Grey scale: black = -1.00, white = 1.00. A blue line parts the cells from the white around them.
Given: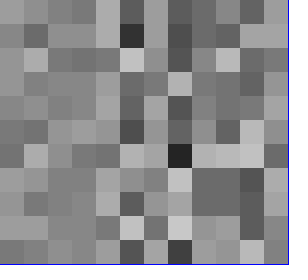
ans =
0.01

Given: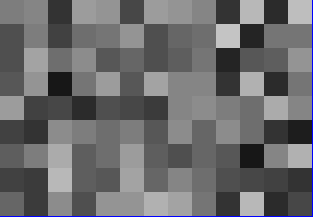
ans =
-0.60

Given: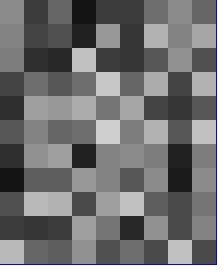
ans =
-0.20

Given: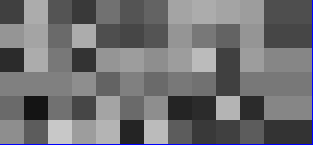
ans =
-0.34

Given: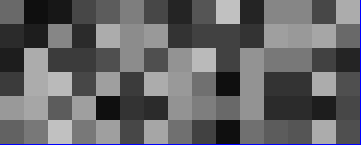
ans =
-0.82
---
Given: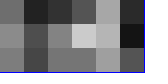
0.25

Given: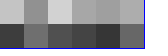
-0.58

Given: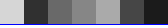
-0.45

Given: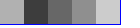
0.12

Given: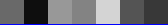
-0.34

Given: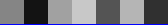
0.42

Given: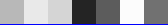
0.98

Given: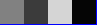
0.67
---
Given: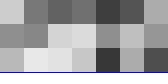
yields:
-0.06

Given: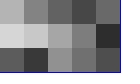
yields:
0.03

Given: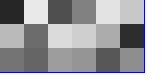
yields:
0.83

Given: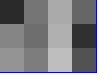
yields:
-0.08

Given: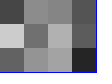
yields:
0.10

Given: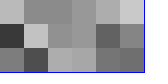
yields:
0.09

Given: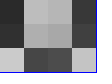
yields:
0.48
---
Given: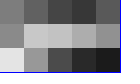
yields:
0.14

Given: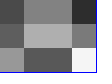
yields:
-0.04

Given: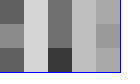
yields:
0.21

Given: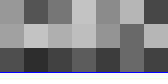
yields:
0.42

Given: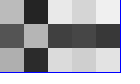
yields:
-0.56

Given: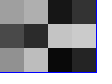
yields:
0.59
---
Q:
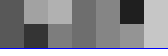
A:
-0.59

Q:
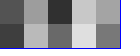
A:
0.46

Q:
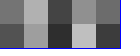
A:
0.24

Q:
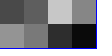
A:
-0.05

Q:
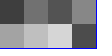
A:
0.50

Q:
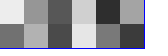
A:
0.40
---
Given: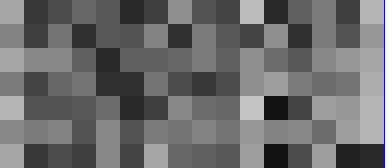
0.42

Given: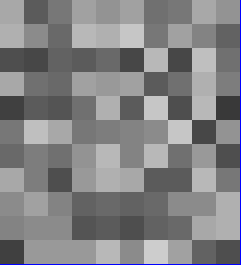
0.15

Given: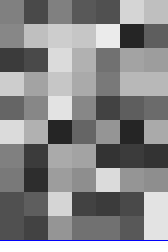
0.50

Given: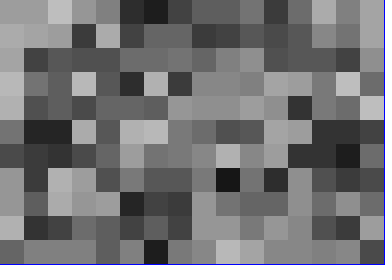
0.29

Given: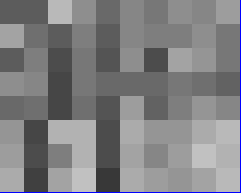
0.23

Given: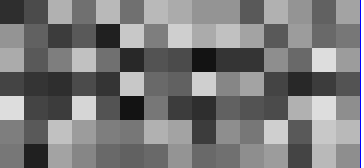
0.28

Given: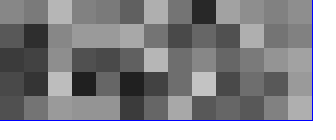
0.11
